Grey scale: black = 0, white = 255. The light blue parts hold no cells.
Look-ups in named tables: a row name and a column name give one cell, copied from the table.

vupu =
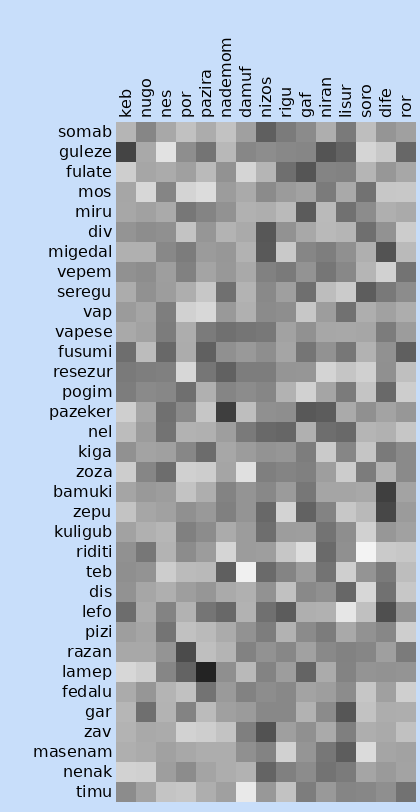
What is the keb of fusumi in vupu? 110
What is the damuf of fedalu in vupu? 130
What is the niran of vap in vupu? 157
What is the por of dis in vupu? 158
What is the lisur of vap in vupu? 113
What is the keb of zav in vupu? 179
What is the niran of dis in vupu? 144
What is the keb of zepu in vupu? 195
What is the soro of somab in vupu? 190
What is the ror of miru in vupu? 170
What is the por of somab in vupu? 193
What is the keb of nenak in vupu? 210
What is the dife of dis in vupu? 113
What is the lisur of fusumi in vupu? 119
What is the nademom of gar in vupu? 160
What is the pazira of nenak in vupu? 164
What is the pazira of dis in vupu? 150
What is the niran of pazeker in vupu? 92
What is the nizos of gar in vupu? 136

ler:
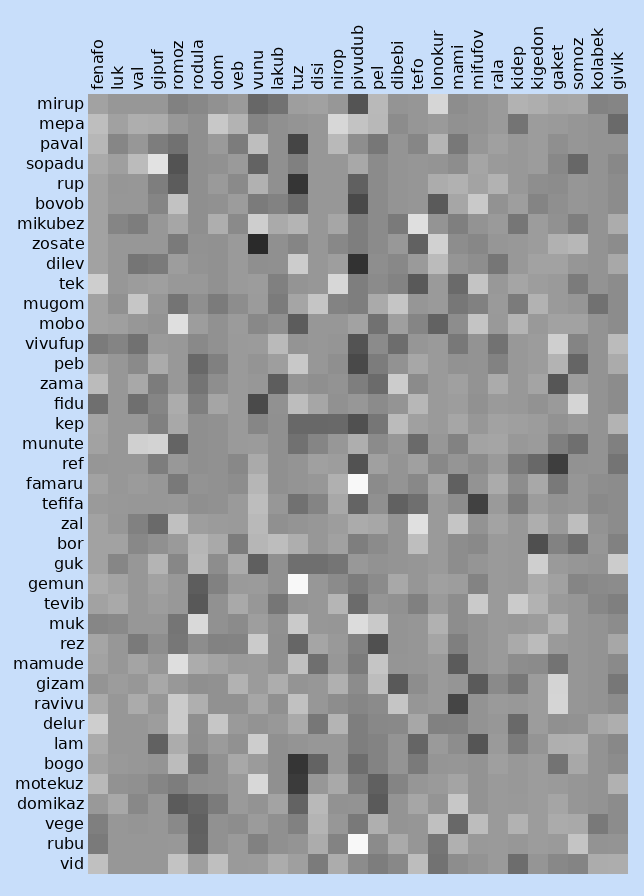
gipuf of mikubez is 151
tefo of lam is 101
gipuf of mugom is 151
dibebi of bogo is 148
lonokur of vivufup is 154
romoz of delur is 203
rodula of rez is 141
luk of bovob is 151
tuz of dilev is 204
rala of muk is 154
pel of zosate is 139
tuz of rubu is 148
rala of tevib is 154

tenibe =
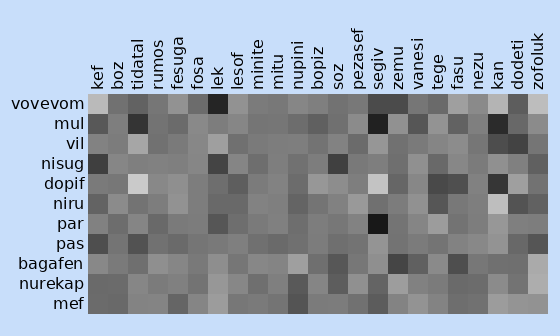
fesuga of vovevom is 146
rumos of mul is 115
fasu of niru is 120
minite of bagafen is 135
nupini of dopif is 108
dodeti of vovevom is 93
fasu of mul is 98
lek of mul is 125

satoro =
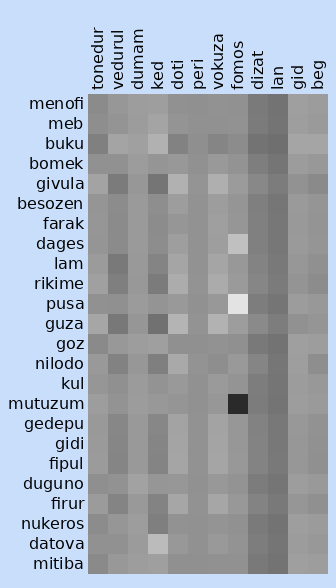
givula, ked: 117
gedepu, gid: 152
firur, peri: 146
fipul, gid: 151
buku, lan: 111
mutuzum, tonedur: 157
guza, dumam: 150
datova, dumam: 155
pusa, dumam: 155
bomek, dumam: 156
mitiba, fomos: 145
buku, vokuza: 133
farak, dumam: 154
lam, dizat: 131
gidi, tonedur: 154
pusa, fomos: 227
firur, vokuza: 166
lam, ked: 132

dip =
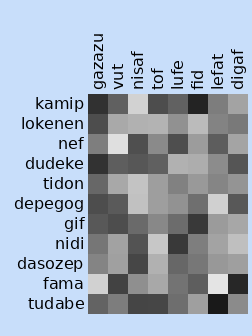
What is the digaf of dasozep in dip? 159
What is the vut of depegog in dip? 90
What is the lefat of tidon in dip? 133
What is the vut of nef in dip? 223
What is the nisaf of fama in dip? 143
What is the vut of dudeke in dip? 94
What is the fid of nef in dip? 156
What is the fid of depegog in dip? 111
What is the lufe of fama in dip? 115
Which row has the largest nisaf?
kamip

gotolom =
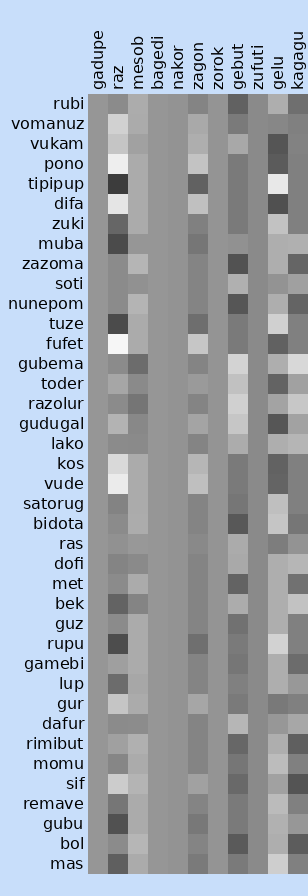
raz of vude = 235
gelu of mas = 206
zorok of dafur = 148
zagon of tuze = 110
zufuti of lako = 138
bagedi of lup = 150
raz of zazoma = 139
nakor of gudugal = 147
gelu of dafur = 151
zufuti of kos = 138
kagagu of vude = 128
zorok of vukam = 148
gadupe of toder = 150
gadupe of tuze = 150
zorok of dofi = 148
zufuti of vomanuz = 138
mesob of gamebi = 171
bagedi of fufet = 150
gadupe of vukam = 150

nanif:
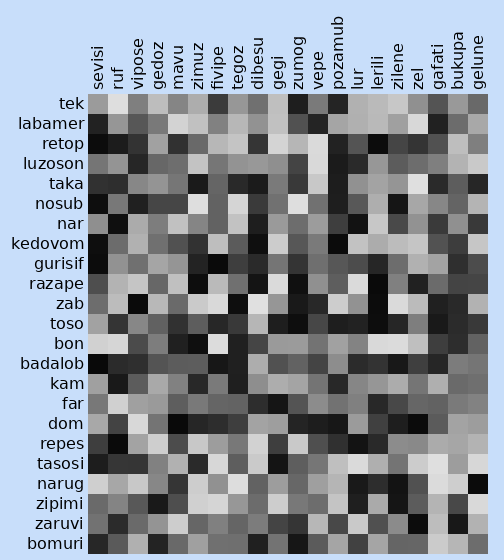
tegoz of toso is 57
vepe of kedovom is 122
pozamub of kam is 40
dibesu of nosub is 58
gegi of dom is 158
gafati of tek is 84
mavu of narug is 53
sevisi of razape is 78
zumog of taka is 57
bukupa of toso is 43
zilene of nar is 73
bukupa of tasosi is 157
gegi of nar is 154
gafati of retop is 81
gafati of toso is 25
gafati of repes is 171
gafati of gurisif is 163
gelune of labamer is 168

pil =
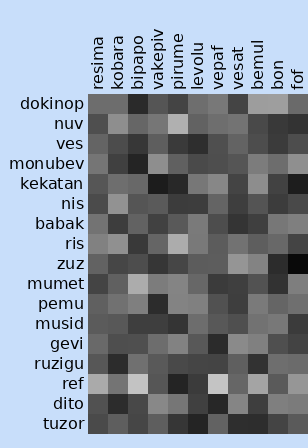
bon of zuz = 44
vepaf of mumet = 59
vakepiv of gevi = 109
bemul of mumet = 82
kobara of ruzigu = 44
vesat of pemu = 62
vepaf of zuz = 93
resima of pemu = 96
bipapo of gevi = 79
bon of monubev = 109
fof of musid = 59
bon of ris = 104
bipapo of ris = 57
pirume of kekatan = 40

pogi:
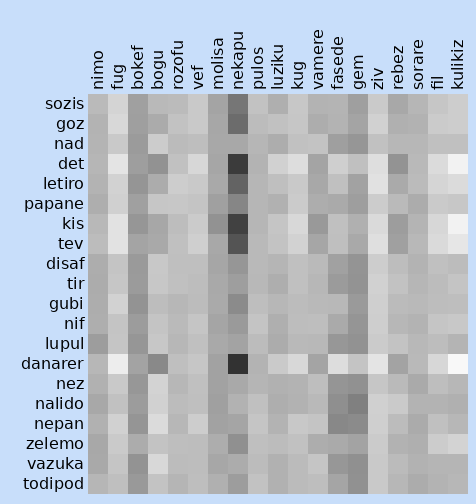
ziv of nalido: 208
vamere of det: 164
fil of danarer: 215
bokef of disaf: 154
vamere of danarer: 164
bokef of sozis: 160
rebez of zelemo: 178
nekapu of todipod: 157
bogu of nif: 196
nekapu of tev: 84
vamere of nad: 195
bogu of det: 146
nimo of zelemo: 168
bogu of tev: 169
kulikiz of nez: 183
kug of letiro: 201
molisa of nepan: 162
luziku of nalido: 174
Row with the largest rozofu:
letiro

